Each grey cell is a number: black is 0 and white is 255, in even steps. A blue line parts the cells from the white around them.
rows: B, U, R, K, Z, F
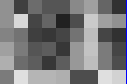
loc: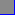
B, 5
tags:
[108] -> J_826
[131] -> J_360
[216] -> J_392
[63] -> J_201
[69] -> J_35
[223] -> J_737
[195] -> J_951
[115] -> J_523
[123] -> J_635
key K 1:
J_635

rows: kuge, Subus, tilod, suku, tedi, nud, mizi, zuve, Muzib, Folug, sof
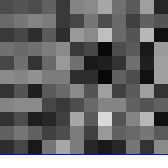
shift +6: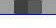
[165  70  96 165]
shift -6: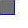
[106]
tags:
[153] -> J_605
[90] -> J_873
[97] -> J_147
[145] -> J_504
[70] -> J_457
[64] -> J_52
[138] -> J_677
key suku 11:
J_605
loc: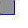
nud, 2
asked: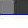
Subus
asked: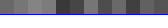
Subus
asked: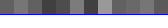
Folug

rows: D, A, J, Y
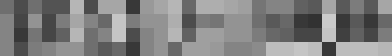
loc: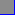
Y, 18
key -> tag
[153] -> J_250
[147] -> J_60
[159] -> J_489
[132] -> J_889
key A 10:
J_60
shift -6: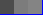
[ 70 118 126]
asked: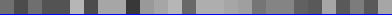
D
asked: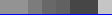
J
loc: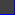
J, 24
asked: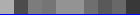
A

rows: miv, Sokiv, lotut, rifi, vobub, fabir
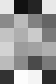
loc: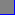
Sokiv, 2
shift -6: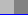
[181 124]
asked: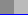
Sokiv

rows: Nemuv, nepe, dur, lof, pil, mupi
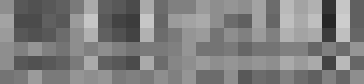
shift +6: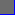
[114]
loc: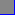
pil, 12

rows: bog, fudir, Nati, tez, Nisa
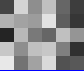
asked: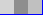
bog
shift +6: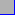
[183]
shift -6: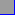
[150]
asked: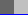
Nati
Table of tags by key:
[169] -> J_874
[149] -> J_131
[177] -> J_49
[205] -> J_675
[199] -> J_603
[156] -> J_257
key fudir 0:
J_49
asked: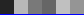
Nati

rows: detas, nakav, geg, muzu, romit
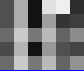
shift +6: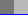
[125 192]
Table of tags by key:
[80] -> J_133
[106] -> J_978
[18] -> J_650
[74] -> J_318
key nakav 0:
J_133
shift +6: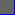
[106]

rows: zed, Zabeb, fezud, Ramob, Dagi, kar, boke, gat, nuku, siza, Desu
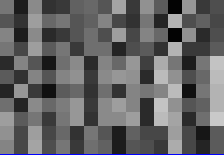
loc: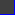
Dagi, 10
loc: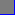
gat, 4
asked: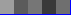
Ramob
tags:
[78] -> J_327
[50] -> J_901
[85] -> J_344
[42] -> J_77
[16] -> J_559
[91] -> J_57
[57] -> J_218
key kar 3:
J_344

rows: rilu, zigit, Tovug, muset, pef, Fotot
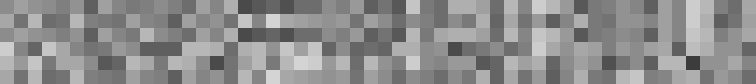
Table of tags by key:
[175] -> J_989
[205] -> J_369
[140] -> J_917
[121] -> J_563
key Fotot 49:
J_989
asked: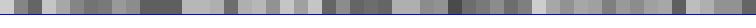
muset
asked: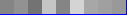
zigit
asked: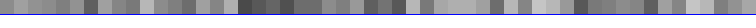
Tovug
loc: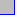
muset, 49
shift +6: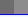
[115 146]

